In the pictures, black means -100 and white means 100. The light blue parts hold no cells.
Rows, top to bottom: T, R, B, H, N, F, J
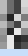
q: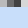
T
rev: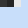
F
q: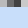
R
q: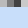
H

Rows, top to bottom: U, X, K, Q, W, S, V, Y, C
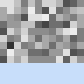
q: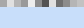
X
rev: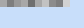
V
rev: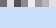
X

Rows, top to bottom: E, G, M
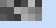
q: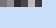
E
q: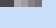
G
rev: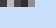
E
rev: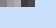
M

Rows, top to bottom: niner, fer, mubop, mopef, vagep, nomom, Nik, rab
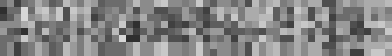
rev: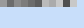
fer
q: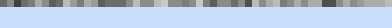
niner
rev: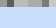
mubop
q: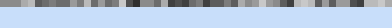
mopef
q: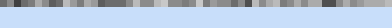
Nik
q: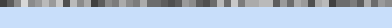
mubop

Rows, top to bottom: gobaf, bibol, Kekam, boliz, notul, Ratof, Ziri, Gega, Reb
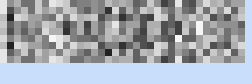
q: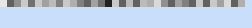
Gega
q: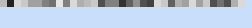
Ziri
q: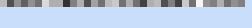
notul
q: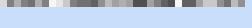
Ratof

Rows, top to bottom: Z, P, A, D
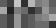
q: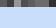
D
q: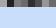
P
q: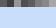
A
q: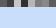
Z
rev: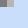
Z

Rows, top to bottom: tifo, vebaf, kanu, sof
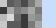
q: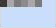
vebaf
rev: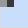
kanu
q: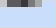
sof

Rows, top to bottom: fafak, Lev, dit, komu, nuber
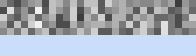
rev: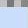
fafak
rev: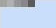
Lev
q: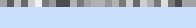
komu
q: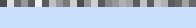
Lev

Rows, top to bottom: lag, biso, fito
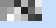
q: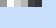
fito
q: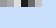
biso

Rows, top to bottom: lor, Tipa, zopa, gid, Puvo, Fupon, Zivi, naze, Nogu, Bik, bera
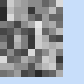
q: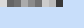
Nogu
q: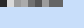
zopa
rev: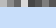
Puvo
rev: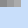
lor
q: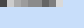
lor

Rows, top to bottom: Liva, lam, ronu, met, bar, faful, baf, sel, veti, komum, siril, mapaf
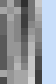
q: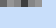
met
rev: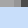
mapaf
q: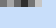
Liva

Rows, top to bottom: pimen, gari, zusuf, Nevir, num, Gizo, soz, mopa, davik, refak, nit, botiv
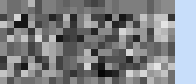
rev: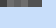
soz
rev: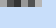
davik
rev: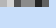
num

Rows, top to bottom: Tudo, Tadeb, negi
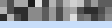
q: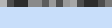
Tadeb
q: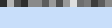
negi

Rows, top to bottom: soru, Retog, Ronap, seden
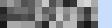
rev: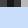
seden
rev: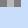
Ronap
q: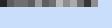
Retog

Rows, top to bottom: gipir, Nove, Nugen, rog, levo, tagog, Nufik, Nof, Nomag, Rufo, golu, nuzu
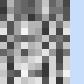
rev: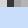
levo
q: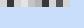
Rufo

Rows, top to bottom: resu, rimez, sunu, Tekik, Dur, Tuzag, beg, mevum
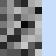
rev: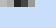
resu
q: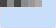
sunu
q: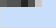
mevum
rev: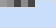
sunu

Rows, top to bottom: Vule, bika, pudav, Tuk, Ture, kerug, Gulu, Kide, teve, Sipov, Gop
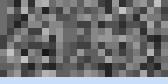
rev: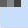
Gulu
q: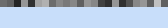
Vule
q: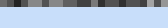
Tuk
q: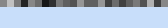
Kide
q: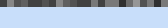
Gulu
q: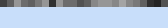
kerug

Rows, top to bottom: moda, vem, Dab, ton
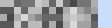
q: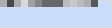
Dab
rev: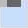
Dab
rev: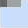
ton
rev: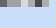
ton

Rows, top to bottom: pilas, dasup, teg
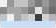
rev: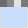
dasup
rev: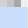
teg
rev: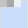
teg
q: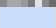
dasup

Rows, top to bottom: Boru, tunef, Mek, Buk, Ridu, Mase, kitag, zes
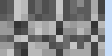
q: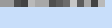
kitag
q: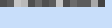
tunef
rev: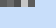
tunef

